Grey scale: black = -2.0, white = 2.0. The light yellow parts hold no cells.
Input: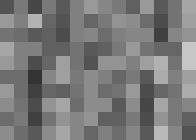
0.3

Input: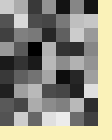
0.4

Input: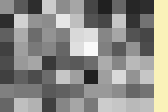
-0.9

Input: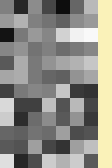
1.9

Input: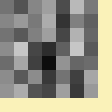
-0.4

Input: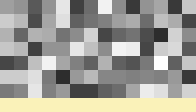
0.2

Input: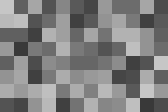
-0.5

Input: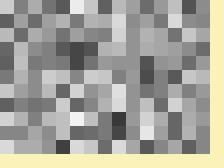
0.6

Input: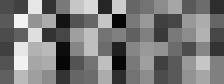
-0.9
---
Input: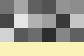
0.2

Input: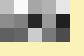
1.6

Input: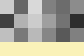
0.2

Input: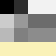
1.8

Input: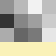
1.0

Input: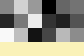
-0.2

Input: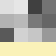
-0.2

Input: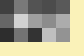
-0.6

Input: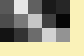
-1.4

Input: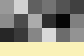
-1.0
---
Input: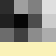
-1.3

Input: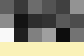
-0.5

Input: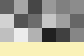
-0.5

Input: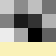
1.2

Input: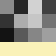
0.2

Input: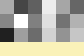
0.7
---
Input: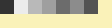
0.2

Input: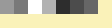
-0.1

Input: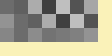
-0.1

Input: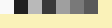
-0.1

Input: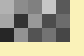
-0.2

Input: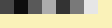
-0.6

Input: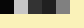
-1.2
